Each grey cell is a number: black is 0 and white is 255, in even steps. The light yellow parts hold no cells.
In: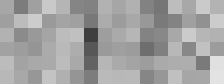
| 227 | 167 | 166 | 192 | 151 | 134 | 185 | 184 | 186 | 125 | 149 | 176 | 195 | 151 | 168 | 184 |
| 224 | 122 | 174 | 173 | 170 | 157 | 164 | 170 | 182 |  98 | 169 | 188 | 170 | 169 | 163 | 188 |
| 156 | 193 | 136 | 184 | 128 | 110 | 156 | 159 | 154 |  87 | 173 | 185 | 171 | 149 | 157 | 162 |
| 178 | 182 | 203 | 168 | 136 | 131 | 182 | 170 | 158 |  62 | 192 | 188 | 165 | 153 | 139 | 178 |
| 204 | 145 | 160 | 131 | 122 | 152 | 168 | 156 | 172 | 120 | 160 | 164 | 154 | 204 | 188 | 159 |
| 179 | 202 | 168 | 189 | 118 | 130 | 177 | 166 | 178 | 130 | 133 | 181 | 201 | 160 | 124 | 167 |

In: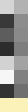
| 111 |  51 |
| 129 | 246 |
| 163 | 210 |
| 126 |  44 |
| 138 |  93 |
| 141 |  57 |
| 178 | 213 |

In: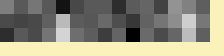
|  95 | 188 | 102 |  75 | 106 |   1 | 100 |  61 |  93 | 110 | 212 | 117 |  74 |  89 |  45 |
| 119 | 206 | 141 | 117 |  98 |  55 |  78 | 105 |  87 |  91 | 186 |  96 |  73 |  68 |  74 |
|  94 | 129 | 147 |  66 | 101 |  91 |  45 |  89 |  89 |  72 |  19 |  88 | 118 |  89 | 126 |

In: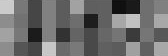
| 168 |  96 | 160 |  92 |  96 |  73 | 121 | 106 | 199 |  70 |  85 | 141 |
|  87 | 118 |  59 | 117 | 103 |  73 | 100 |  50 | 129 |  27 | 120 | 162 |
| 168 | 111 | 193 | 167 |  96 |  29 | 110 |  92 | 129 |  70 | 114 | 141 |
| 128 | 111 |  26 |  16 |  96 |  95 | 162 |  92 | 129 |  70 | 120 | 203 |

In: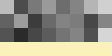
| 214 |  80 | 132 | 116 |  92 |  71 |  42 |  83 |
| 133 |  71 | 124 | 131 | 106 |  60 | 156 |  98 |
| 208 | 181 | 132 | 109 | 154 | 121 |  76 | 188 |

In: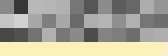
| 175 | 170 | 110 | 126 | 131 |  76 | 138 | 119 | 176 | 115 |  81 |  72 |
| 110 | 118 | 176 | 143 | 180 | 174 | 106 | 168 | 127 | 167 | 209 | 197 |
| 149 | 173 | 103 |  92 | 140 |  86 | 119 | 177 | 182 | 184 |  54 | 137 |

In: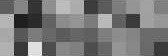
|  58 | 105 | 135 | 149 | 103 |  78 | 128 | 136 |  77 | 223 |  56 | 177 |
| 107 | 107 | 132 | 141 | 126 |  96 | 101 |  91 | 104 | 124 |  87 | 168 |
| 150 | 160 |  58 |  97 | 185 | 124 | 148 | 140 |  98 |  42 |  31 | 180 |
| 128 | 161 | 148 | 125 |  90 |  60 | 172 | 188 | 143 |  52 | 133 |  95 |

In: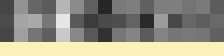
|  96 | 117 | 121 | 117 | 131 |  90 | 132 | 118 |  49 |  88 | 136 | 201 |  95 | 117 | 159 |  70 |
| 105 |  94 | 103 |  72 | 156 |  42 |  99 |  78 |  74 |  60 |  89 | 230 | 119 | 170 | 164 |  75 |
|  92 | 122 | 116 | 126 | 127 |  97 | 126 | 121 |  38 |  96 | 139 | 181 |  91 | 102 | 147 |  70 |

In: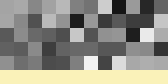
| 169 | 174 | 168 | 219 |  68 | 241 | 127 |  79 |  76 | 122 | 110 | 144 |
|  51 | 137 | 143 |  87 |  87 | 105 | 104 |  99 |  62 | 138 |  92 |  97 |
| 172 | 234 |  30 | 149 | 145 |  83 | 199 |  78 |  96 | 105 | 140 |  89 |
| 197 |  60 |  61 |  88 |  58 | 152 |  28 | 147 | 186 |  81 | 137 | 166 |
| 100 |  39 | 154 |  21 | 205 | 115 | 128 | 184 | 162 | 135 | 169 | 164 |
